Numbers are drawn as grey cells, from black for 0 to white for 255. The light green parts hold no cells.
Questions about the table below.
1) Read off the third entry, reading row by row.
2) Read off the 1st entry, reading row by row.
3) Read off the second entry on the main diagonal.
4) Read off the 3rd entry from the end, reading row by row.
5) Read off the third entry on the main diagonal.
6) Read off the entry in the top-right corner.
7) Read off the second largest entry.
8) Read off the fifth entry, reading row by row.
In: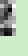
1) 182
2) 113
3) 127
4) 13
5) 1
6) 195
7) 240
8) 195

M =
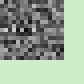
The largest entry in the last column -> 162
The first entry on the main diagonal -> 162
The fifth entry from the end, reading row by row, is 134
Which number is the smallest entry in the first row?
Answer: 37
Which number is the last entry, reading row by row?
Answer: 94
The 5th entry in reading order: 94
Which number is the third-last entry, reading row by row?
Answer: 149
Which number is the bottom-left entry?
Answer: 134
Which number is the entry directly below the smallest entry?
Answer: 53
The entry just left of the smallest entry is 177
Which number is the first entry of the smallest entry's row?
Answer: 162
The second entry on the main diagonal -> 94
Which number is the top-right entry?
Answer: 94
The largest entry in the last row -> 162
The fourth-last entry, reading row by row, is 82
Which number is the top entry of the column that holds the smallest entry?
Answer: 134
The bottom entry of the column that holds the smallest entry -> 94
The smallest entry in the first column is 53

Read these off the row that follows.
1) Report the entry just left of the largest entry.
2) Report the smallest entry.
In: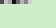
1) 133
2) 19

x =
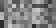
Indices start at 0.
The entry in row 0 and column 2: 173
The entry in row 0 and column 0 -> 100
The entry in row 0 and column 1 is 132
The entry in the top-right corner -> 116
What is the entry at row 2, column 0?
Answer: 74
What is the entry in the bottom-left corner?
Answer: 44
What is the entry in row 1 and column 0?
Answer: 86
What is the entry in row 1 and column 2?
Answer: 116
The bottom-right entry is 116

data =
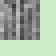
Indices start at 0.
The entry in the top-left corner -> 164
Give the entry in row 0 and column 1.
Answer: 97
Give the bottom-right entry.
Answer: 110
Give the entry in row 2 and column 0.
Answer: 148
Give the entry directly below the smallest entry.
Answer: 82
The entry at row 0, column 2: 110
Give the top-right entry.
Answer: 122
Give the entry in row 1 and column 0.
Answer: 148
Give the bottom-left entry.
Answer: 148
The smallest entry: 57
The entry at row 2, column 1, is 148
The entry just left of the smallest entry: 122
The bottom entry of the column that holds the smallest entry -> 122
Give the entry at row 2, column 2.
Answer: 164

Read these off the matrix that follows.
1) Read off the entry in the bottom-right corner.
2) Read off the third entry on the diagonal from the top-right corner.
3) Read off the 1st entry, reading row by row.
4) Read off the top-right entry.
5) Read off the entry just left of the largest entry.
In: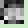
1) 23
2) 167
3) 154
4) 38
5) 10

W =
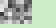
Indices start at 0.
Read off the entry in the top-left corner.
192
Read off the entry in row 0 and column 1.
221
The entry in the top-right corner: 86
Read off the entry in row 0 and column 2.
86

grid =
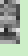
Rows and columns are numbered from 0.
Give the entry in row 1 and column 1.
155
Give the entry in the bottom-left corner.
171
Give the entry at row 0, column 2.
117
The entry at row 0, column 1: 63
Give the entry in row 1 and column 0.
88
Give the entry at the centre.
143
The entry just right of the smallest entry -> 129
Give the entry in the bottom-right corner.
88
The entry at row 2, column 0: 143
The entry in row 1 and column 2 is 117
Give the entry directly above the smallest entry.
88
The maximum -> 227
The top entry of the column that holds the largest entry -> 202
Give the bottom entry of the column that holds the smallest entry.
171
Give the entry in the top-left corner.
187
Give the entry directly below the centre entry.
104

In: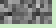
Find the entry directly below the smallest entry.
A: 179
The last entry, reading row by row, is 110
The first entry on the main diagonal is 67
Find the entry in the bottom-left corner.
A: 94
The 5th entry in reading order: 152
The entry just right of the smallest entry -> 94
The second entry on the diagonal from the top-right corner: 152
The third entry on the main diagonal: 139
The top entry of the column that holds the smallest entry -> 165
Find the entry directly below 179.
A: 165
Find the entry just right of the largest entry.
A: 79
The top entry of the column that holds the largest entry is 165
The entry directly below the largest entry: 79
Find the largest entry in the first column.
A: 165
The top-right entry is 79
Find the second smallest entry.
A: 54
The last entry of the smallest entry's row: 79
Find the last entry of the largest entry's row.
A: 110
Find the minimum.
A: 40
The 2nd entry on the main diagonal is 94

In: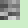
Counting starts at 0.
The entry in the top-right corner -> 146
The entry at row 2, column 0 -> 106
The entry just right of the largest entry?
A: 158
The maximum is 213
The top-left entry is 106
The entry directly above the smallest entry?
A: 187
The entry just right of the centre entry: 173

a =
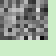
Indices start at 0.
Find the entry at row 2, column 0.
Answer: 168
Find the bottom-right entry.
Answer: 79
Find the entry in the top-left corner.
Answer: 79
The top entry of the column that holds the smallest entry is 139
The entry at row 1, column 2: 95
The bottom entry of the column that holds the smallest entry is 8
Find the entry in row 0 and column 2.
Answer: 95
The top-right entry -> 111
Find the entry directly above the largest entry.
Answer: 168
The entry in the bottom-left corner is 79
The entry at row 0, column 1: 153
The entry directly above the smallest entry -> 111
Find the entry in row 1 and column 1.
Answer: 153
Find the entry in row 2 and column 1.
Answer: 63
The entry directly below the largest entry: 139
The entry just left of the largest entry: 79
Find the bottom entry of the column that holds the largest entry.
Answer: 208
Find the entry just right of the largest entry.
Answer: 63
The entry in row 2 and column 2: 168
